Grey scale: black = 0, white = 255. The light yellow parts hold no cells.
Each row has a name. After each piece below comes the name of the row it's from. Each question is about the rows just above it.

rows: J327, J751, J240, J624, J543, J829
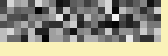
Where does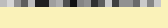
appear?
J543
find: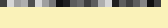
J327
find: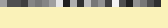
J240
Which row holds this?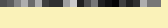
J624

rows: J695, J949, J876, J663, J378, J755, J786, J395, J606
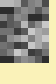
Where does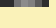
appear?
J606
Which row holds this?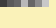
J663

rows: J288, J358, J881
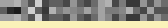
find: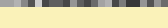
J288

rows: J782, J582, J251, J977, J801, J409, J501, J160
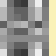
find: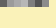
J977
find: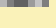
J582
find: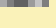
J501
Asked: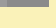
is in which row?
J409

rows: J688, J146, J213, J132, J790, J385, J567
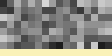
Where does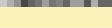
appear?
J213
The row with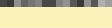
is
J146

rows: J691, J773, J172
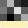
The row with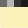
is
J691
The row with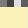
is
J773

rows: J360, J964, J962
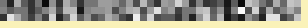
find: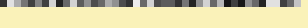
J962
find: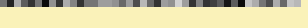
J360

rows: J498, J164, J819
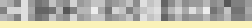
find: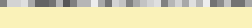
J164
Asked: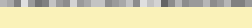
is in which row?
J819
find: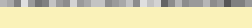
J498

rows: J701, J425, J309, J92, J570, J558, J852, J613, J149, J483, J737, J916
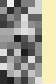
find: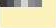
J92
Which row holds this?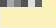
J149
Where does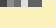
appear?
J309
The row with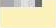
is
J570

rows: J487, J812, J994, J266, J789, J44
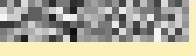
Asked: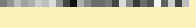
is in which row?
J789
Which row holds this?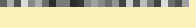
J487

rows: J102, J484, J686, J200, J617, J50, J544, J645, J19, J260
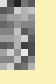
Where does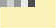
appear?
J645
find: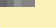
J200
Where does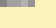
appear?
J686

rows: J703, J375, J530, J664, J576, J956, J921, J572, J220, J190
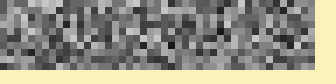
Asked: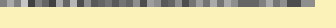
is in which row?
J530
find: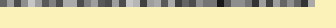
J576
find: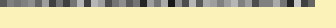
J921
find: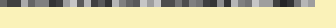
J956
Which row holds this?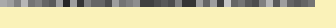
J664

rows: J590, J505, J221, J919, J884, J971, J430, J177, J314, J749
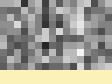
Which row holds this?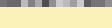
J505
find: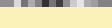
J919
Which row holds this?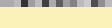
J590
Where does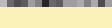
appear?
J430

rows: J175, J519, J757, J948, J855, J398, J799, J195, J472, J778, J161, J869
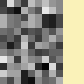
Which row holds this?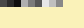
J519
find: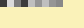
J175
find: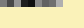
J869
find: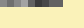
J195

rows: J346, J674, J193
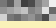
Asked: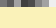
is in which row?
J346
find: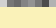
J193
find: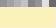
J674

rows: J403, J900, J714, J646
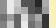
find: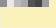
J900
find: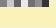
J646
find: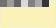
J714

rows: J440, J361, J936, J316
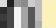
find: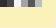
J361
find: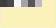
J936

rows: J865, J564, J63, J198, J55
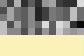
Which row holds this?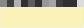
J865
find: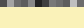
J564

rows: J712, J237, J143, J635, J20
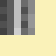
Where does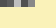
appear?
J237
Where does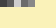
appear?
J20

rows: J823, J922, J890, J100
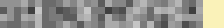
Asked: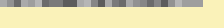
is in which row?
J890
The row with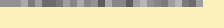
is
J823
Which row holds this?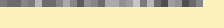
J100
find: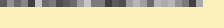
J922

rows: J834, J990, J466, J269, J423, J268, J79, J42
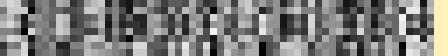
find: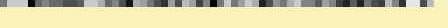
J990
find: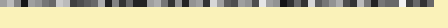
J466
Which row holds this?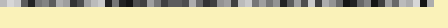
J834

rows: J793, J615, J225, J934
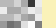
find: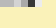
J793
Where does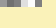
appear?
J934

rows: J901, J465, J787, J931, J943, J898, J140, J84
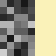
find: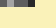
J943
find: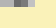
J931
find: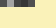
J465

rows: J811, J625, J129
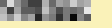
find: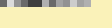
J811
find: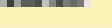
J625
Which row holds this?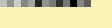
J129

